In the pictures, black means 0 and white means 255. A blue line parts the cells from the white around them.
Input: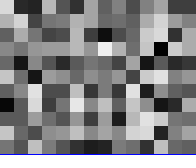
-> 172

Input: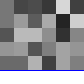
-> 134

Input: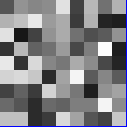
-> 147

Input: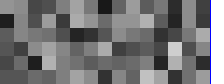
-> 171

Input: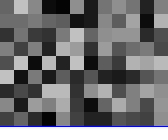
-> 79

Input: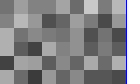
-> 74

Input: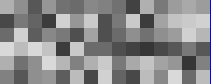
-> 182

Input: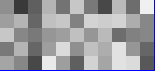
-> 135
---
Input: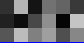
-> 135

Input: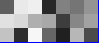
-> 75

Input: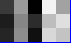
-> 195

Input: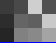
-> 164

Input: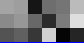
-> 37

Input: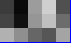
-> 164

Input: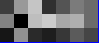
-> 69

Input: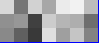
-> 131

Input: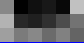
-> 100
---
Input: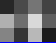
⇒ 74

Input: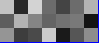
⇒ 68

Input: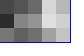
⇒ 105

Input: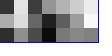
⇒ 179

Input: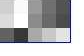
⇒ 153

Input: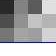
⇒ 131

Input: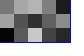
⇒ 180

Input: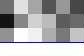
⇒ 85

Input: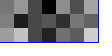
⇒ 142
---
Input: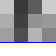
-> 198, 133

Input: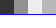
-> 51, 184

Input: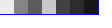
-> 236, 23

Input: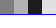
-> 126, 225

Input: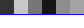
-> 51, 163

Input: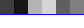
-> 63, 127

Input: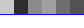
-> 201, 82
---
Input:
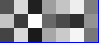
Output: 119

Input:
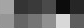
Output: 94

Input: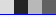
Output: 98

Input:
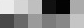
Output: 197

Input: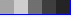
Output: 36

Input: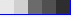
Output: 46

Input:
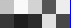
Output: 71

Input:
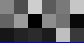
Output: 57

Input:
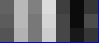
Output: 54

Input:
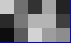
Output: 141
